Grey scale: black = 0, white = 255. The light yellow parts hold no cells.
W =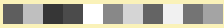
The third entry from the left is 54
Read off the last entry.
164
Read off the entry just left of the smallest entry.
191

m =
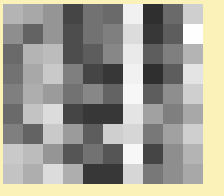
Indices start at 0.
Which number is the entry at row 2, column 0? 106
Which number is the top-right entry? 207
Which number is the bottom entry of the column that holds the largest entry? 168
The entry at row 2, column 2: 188
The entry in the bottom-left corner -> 195
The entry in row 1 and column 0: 142
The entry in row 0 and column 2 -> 149
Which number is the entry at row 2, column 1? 180
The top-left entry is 180
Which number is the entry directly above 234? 220
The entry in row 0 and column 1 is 168
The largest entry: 254
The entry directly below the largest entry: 180

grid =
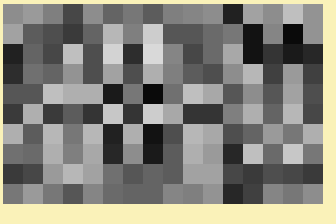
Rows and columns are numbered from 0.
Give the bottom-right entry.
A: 141
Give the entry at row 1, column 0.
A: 162
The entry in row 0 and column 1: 154
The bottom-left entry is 119
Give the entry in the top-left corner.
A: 141
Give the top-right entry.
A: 147
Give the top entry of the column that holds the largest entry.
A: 92
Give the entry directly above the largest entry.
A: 205
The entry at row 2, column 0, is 33
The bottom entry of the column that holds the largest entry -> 100
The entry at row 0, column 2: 127

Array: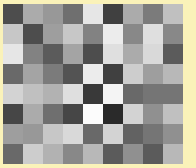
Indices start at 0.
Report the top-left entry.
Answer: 77
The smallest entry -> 42
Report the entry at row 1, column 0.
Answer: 199
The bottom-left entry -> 105
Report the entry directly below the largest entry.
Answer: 105
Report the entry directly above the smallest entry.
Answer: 244
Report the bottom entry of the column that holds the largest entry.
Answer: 184
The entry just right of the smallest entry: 211
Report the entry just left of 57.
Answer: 223
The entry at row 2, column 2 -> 91
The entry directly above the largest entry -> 57
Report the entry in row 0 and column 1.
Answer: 171
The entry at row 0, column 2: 152
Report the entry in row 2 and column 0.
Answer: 230
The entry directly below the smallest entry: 211
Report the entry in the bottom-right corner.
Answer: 184
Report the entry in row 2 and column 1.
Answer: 130
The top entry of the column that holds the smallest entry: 64
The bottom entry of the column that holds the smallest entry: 91

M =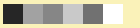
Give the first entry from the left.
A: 38
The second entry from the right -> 113
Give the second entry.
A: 162

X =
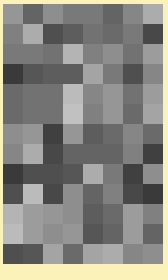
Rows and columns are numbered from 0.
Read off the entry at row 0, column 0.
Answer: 150
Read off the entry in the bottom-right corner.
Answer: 142
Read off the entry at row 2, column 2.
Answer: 114
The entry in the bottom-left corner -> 79
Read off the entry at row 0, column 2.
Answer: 142
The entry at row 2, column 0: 121
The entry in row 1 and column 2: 79
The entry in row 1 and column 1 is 172
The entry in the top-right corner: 172
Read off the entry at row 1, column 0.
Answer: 128
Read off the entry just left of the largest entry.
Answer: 114
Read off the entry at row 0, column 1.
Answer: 100
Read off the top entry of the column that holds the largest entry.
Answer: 121
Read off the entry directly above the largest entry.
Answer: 187

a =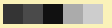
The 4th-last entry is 74
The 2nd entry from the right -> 171
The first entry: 52

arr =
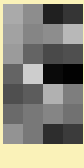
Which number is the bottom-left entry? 147
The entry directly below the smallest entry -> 126
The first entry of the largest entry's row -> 100
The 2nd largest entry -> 184
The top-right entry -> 53
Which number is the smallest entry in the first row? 32
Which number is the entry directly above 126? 2
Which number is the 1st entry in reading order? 170
